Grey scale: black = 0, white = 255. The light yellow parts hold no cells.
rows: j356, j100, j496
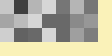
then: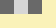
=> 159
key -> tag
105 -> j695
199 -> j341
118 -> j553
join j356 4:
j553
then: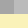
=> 214
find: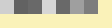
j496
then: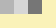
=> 181

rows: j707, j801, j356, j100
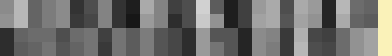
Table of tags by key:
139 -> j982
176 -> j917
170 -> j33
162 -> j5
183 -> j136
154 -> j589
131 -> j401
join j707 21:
j33
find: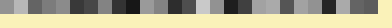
j801
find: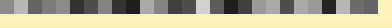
j707
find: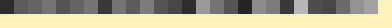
j100
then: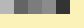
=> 78

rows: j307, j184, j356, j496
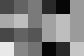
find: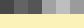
j356
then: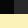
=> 198
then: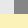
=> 114

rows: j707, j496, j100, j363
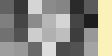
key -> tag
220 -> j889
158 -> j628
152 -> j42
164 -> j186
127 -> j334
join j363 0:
j628
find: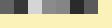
j707
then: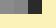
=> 90
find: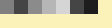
j496
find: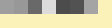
j363

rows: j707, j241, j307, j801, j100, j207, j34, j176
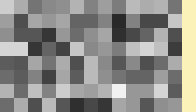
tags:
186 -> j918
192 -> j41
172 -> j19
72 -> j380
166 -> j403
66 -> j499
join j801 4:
j499
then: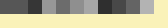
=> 79
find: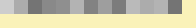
j707
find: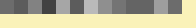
j207
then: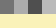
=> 137
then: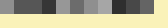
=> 179

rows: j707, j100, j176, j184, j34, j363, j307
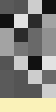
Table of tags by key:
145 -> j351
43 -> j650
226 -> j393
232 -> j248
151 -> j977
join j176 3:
j351
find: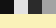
j100
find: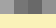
j184
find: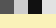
j34
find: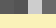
j363

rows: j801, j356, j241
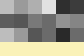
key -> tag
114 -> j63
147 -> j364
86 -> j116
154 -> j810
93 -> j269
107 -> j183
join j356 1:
j116
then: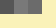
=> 147
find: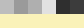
j801
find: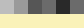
j241
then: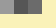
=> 41

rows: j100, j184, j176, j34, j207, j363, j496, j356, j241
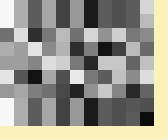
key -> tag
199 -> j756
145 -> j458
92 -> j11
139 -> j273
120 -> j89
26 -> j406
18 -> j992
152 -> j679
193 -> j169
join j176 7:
j458
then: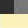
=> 186
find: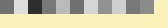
j176

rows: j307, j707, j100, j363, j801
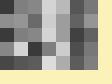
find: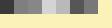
j307
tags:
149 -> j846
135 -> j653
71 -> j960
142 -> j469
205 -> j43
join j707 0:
j469
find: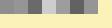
j707
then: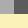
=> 127

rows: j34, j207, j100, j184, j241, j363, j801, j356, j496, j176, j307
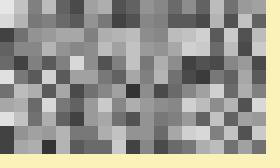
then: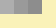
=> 135
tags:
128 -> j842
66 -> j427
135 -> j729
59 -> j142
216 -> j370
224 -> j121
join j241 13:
j427
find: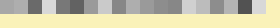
j356
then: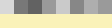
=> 141

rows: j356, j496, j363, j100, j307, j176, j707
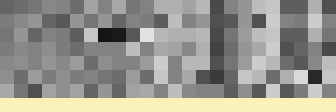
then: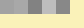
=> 130
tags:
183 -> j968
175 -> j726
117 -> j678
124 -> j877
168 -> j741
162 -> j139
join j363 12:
j726
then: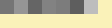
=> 130
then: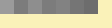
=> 155
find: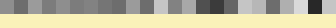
j176
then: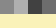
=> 149
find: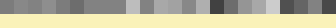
j100

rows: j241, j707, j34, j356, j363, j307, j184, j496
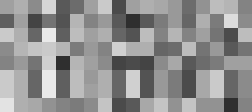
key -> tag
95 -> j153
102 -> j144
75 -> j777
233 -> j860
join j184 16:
j144
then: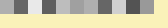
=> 123

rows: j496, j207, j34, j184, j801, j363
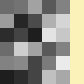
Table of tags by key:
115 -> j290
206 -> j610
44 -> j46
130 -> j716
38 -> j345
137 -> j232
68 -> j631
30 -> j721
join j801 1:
j232
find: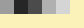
j207
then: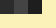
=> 227

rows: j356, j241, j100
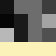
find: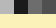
j100
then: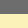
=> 61
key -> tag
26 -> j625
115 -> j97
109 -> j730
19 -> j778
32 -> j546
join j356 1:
j730

